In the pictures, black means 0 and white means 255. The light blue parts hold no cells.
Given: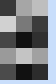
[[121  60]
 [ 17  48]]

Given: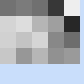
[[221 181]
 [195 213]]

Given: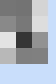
[[120 221]
 [ 53 146]]

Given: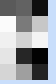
[[122 199]
 [210 244]]

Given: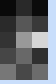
[[ 87  57]
 [153 213]]

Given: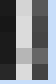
[[219  72]
 [219  69]]

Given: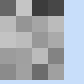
[[149 165]
 [188 152]]
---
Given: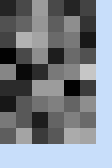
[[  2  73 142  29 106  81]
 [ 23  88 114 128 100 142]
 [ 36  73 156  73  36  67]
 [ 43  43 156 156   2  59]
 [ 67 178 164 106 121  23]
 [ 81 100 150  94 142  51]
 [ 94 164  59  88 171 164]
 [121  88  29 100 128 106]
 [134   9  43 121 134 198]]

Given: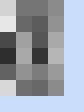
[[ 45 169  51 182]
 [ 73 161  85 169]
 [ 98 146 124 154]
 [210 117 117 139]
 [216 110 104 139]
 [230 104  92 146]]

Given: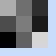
[[  2  96 214]
 [ 76 124  24]
 [173 110  47]]

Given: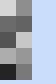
[[ 35 121]
 [ 84 199]
 [107  99]
 [173 150]
 [214 142]]

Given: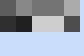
[[ 47  32 206 206  77]
 [ 93 135 114 114 170]]

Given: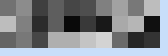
[[100 120  70 175 175 196 211 106  37  51]
 [114 140  63  94  70  78 128 162 120 189]
 [189 128  43  94   9  57  24 169 182  16]]

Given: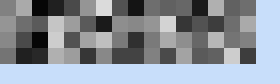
[[116  32  40 176 157  54 136  67  67 129  74 163  90  97 205  61]
 [129 170   6  32  74 149 219  82  20 110  97 103  26 176  97 110]
 [136  74   6 205  82 163 191 122  48 122 170 142 103 183 116 129]
 [149 110  90 197 157  90  26 142 136 149 211  54  82  61 110 170]]
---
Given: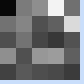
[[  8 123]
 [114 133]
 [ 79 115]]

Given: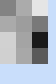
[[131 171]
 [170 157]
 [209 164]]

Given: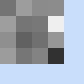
[[116 157]
 [158 117]
 [143  97]]

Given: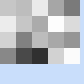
[[198 189]
 [236 198]
 [210 129]]

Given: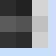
[[42 34]
 [90 83]
 [51 44]]

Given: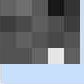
[[ 99 111]
 [ 61  73]
 [ 83  97]]

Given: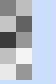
[[130 189]
 [198  98]
 [ 59 151]]
